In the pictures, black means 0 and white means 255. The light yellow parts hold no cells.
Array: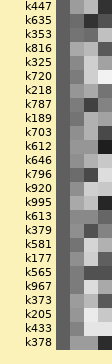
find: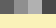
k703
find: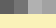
k189

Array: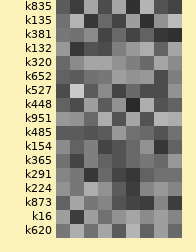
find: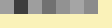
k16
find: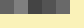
k154
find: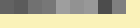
k652
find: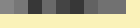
k291

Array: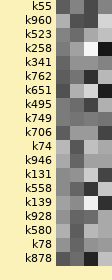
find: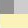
k131
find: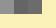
k928
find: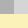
k651
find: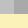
k74
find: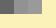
k78
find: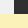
k139

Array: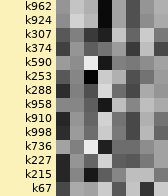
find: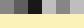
k958
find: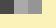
k288
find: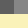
k215
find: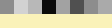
k924

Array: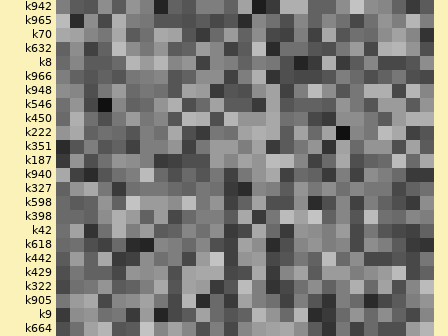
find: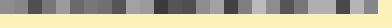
k948
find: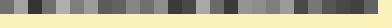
k42
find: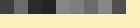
k618
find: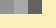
k222
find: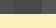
k966

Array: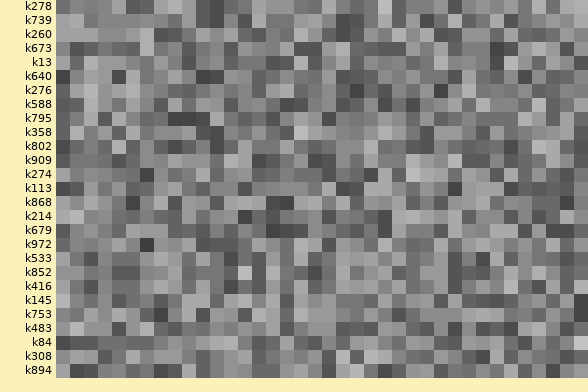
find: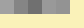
k84
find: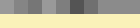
k753
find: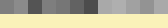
k214
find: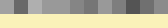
k753
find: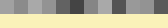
k753

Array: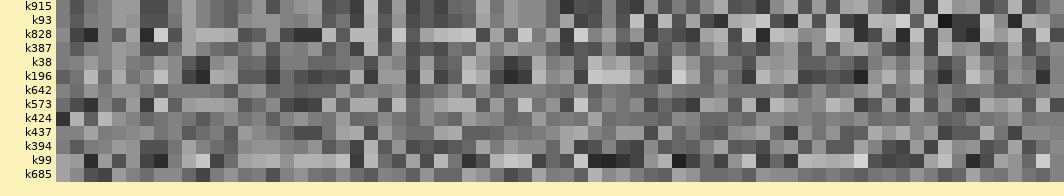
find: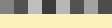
k93
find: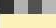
k93
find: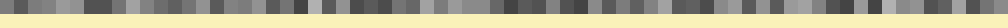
k387
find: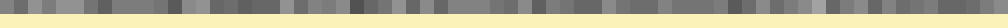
k642

